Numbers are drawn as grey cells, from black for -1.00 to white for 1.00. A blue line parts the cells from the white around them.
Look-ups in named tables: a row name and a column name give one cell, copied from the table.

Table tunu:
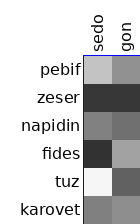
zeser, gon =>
-0.57
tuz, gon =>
-0.24
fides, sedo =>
-0.61
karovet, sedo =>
0.00
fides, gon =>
0.27
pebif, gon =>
0.14

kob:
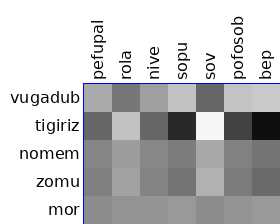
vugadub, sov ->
-0.19
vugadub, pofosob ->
0.53
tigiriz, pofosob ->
-0.48
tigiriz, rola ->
0.52
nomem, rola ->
0.22
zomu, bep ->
-0.17
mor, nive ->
0.16
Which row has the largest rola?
tigiriz

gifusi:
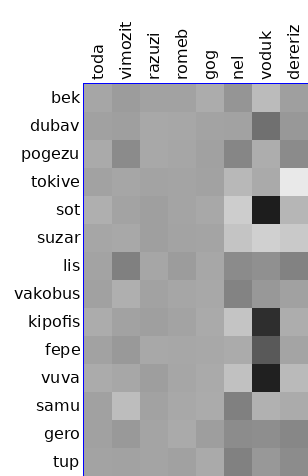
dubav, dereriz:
0.19
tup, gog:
0.33
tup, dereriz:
0.10
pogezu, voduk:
0.36
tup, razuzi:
0.29
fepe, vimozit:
0.20
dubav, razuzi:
0.32
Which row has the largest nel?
sot

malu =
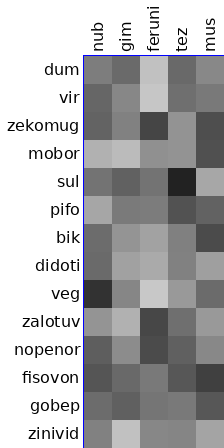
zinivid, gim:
0.51
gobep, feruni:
-0.08
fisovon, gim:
-0.18
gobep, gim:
-0.25
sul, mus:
0.31
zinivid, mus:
0.29
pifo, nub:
0.30
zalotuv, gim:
0.39
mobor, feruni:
0.13

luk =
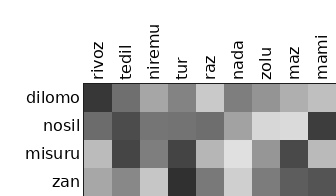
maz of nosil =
0.71
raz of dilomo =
0.58
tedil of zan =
0.07
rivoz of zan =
0.31
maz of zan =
-0.27
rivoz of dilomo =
-0.57
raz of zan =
-0.05
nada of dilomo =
-0.01
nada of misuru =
0.76
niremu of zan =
0.55
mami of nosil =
-0.52
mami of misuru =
0.46
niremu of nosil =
-0.08
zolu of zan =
-0.03
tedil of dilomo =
-0.13
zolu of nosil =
0.69
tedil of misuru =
-0.46
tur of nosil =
-0.10

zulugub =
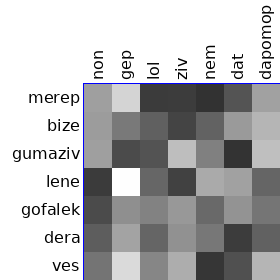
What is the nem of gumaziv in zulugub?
0.00
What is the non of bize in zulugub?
0.22
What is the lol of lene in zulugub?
-0.20
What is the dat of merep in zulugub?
-0.34
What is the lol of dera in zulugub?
-0.21
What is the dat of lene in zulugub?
0.26
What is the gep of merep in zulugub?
0.66
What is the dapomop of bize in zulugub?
0.42

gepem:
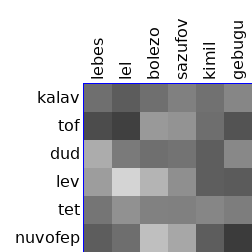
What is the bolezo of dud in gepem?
-0.13
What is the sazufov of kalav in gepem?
0.00
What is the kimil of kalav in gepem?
-0.11
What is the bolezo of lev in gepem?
0.41
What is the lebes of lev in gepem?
0.23
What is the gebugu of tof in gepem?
-0.35
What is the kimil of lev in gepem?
-0.26
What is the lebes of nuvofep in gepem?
-0.27
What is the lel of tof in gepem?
-0.50
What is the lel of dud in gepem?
-0.04
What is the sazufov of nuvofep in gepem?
0.31
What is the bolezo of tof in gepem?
0.20
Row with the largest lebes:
dud

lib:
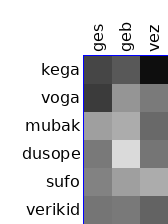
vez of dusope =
-0.08
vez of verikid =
-0.22
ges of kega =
-0.45
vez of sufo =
0.35
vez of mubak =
-0.18
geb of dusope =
0.71
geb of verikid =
-0.05
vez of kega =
-0.89
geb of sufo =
0.25
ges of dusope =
-0.05
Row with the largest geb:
dusope

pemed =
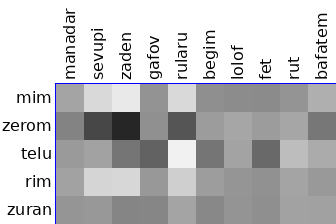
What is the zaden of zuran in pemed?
0.04
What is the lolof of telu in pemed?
0.28
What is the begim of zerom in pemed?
0.22
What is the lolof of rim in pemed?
0.17
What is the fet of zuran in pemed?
0.12
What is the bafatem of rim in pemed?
0.20
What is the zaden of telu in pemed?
-0.08
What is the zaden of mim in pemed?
0.83
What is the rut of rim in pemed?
0.29
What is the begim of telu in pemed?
-0.08
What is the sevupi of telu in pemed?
0.27
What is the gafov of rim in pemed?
0.19
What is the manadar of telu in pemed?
0.21
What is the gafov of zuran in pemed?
0.05
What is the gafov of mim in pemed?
0.15
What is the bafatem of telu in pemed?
0.34
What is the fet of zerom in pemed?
0.22
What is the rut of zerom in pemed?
0.30
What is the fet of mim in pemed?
0.09
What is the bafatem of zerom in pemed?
-0.07

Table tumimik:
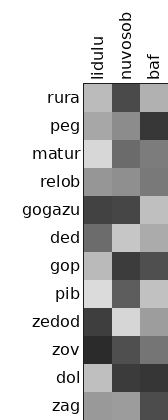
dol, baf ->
-0.58
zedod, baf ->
0.23
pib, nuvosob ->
-0.27
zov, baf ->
-0.08
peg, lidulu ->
0.31
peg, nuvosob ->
0.10
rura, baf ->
0.39
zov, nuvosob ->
-0.38
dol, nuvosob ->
-0.54
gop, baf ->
-0.38
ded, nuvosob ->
0.55
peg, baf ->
-0.57
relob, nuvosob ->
0.12
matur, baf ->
-0.03
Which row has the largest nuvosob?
zedod

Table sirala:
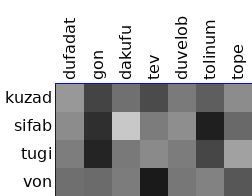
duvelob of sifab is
0.11
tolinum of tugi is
-0.45
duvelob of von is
-0.07
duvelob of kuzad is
-0.04
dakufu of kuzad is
-0.12
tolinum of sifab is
-0.76
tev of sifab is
-0.03
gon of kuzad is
-0.47
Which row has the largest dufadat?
kuzad

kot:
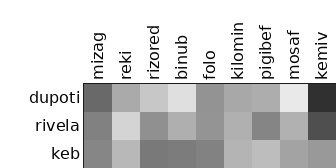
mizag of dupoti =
-0.18
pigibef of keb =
0.48
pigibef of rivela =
0.04
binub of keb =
-0.03
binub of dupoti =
0.75
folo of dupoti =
0.15
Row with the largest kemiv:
keb

